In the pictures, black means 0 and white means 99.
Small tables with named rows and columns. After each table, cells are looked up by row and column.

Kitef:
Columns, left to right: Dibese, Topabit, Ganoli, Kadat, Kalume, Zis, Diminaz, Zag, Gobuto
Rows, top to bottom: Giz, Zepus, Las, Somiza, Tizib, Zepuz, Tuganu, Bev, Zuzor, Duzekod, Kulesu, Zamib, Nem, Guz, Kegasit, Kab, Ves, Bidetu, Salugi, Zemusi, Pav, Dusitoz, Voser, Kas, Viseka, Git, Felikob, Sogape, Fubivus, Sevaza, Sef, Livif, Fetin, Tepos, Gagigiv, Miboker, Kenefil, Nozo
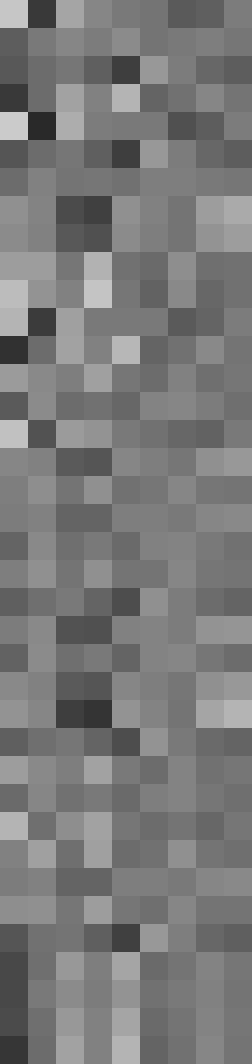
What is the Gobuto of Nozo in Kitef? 45
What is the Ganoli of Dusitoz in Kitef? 47
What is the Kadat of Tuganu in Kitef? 46
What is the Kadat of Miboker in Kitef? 48
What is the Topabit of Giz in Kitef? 22
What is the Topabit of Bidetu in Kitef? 55
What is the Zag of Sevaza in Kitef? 40
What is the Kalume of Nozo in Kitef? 70
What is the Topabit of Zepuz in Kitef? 42
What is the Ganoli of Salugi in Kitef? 39
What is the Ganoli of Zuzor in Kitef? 34
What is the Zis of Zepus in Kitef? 45
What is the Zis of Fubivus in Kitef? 49
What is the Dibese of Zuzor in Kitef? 54
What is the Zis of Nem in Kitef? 39
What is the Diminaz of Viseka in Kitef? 46
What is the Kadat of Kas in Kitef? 47
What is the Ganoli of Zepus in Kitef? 52
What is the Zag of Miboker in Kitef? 50
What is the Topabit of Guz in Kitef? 53

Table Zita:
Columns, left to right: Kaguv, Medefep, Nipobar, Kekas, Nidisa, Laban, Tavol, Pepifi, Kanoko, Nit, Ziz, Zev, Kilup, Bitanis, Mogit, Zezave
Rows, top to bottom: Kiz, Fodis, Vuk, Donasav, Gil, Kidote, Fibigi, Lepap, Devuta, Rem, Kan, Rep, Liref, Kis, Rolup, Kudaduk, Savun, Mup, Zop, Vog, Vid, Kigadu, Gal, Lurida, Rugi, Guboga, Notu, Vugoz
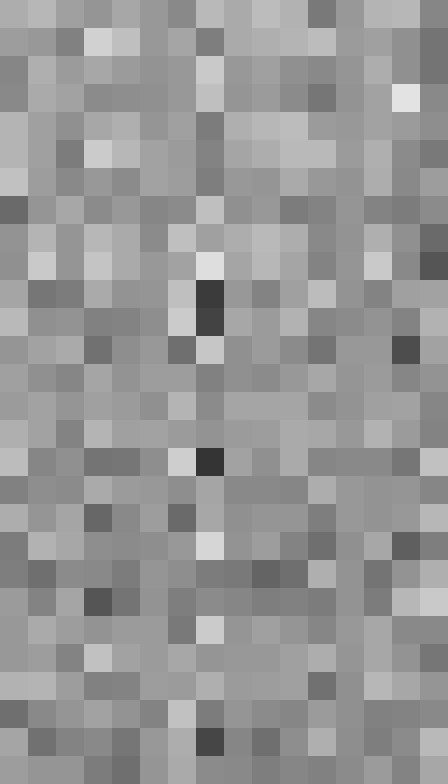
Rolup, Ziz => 64
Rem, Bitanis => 78
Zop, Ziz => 58
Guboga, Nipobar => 58
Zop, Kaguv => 67
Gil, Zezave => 55
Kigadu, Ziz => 50
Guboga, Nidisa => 57
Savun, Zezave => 75
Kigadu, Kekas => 33
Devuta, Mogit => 56
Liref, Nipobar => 66
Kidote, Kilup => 60
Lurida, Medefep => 61
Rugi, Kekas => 50
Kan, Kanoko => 59
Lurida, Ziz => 62
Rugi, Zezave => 58

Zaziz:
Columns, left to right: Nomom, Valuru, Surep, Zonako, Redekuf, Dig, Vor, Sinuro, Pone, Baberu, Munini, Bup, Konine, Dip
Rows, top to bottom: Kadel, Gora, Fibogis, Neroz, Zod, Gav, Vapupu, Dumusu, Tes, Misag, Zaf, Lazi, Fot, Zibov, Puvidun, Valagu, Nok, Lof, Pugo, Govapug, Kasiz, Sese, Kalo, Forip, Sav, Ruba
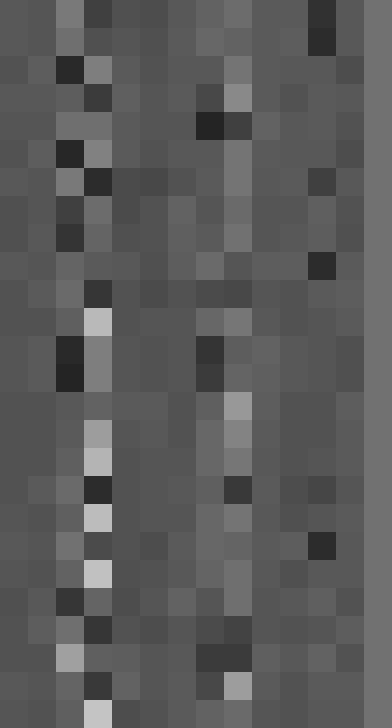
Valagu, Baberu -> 35
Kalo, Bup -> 33
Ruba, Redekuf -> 30
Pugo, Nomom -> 33
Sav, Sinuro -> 28
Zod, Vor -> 33
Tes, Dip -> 44
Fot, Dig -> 32
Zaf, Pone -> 28
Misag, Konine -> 35
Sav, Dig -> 33
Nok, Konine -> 35
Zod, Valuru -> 33
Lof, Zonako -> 17
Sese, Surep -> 21
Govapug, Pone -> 39
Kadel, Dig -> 30

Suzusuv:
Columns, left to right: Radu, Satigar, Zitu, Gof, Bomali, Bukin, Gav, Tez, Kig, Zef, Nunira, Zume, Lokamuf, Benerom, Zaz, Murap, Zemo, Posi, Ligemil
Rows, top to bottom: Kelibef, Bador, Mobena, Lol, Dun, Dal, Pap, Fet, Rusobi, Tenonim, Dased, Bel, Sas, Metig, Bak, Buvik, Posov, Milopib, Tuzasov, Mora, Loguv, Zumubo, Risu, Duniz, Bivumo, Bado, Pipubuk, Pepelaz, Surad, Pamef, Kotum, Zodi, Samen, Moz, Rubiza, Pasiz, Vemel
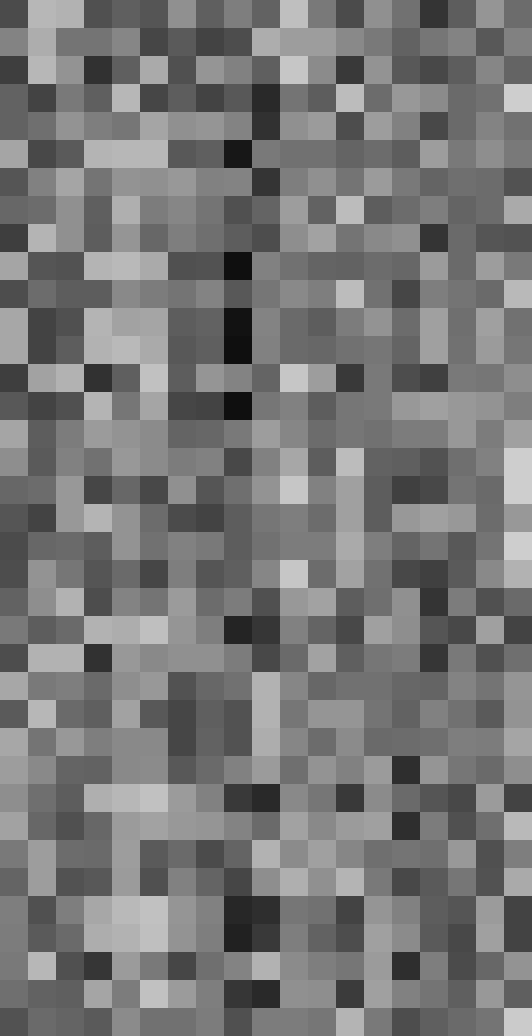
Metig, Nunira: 77
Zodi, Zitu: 32
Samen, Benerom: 58
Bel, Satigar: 26
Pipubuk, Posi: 48
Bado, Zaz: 38
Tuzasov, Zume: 42
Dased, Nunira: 53

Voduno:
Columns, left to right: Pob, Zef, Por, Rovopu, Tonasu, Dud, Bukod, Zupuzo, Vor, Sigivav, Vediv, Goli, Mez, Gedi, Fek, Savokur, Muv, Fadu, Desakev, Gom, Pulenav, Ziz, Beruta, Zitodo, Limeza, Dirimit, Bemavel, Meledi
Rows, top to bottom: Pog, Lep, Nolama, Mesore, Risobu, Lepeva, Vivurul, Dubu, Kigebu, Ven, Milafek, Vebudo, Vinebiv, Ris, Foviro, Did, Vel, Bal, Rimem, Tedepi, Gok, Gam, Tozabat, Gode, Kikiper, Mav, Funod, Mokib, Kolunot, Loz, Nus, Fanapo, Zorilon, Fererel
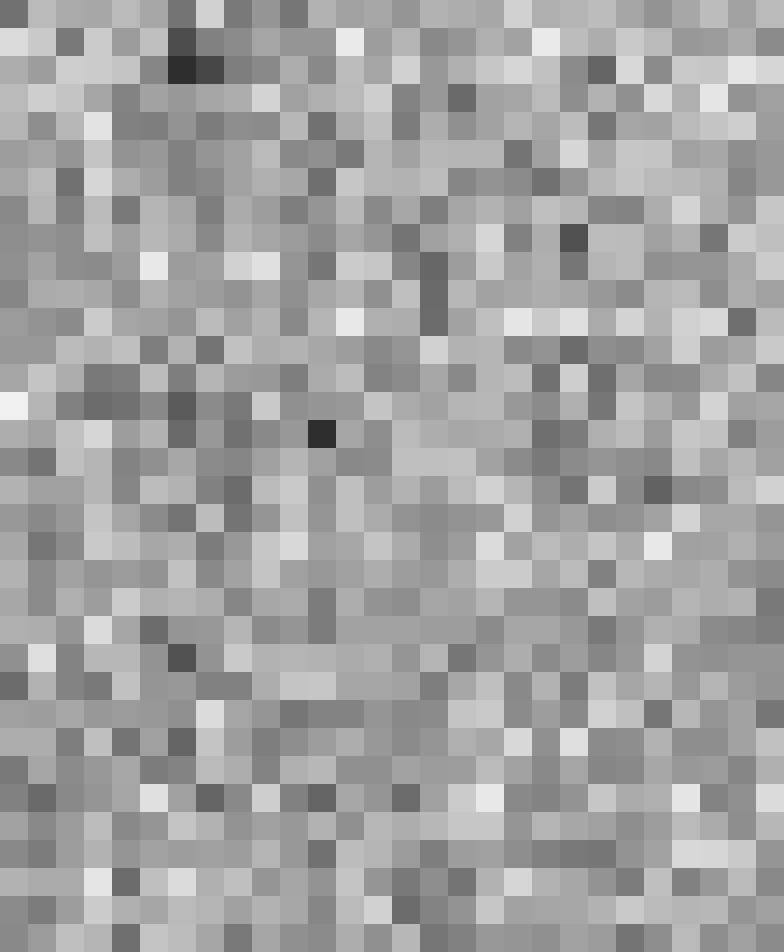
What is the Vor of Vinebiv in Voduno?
75
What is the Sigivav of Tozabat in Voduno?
54
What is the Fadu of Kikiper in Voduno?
74
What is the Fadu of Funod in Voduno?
65
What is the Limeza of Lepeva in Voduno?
63
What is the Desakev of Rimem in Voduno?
81
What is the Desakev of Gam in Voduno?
58
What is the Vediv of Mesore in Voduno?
62
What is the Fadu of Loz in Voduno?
77
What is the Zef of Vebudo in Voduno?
57
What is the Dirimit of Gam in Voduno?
67
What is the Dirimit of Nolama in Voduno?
77
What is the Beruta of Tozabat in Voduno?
58
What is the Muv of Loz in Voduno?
77
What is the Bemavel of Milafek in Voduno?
67
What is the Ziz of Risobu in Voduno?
46
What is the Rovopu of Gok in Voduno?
58
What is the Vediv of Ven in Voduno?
58
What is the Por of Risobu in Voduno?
71

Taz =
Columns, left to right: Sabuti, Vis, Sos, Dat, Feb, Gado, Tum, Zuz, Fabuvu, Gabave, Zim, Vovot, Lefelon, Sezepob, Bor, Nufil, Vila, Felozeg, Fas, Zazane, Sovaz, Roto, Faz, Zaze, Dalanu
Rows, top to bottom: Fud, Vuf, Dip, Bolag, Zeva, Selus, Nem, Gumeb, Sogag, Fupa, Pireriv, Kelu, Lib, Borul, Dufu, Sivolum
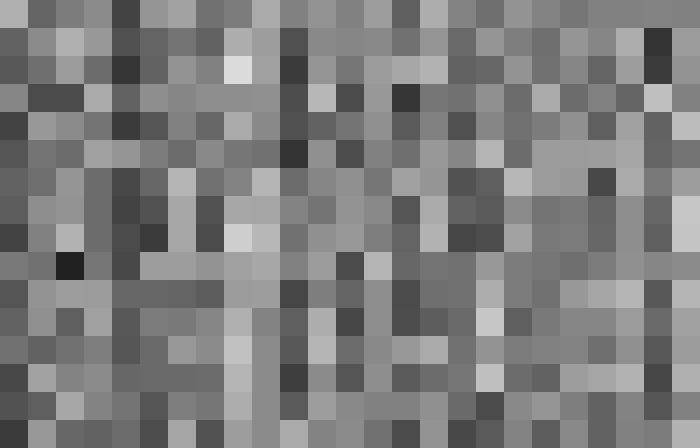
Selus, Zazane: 60
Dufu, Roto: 38
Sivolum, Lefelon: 54
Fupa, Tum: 61
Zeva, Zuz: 40
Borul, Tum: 41
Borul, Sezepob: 55
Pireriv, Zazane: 44
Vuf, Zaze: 20
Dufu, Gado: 33
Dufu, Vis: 37
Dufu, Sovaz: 49
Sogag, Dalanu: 76
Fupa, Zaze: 52
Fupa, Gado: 61
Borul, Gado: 41
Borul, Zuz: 42
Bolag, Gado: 55
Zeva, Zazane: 48
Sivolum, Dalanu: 69

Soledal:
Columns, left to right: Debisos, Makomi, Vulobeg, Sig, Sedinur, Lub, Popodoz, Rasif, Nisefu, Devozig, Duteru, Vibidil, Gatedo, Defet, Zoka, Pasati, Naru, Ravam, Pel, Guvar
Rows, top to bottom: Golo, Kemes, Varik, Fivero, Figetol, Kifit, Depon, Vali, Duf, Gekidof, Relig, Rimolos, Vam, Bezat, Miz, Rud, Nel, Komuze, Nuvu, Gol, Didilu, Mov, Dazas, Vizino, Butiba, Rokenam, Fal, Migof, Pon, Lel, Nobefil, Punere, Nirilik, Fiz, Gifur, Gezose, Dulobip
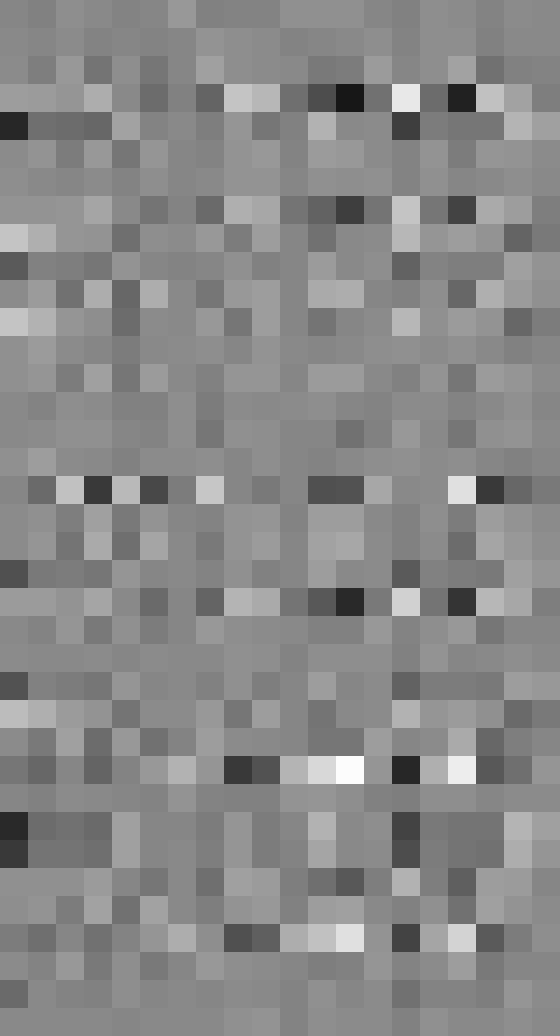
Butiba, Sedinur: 58
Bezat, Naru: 46
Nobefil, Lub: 52
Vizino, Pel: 55
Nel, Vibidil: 51
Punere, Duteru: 49
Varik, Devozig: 54
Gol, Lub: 64
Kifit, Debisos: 54
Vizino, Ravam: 53
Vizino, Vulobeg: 53
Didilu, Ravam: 47
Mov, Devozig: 66
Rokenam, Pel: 41
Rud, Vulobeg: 56
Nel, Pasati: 54
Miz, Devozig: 53
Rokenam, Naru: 60

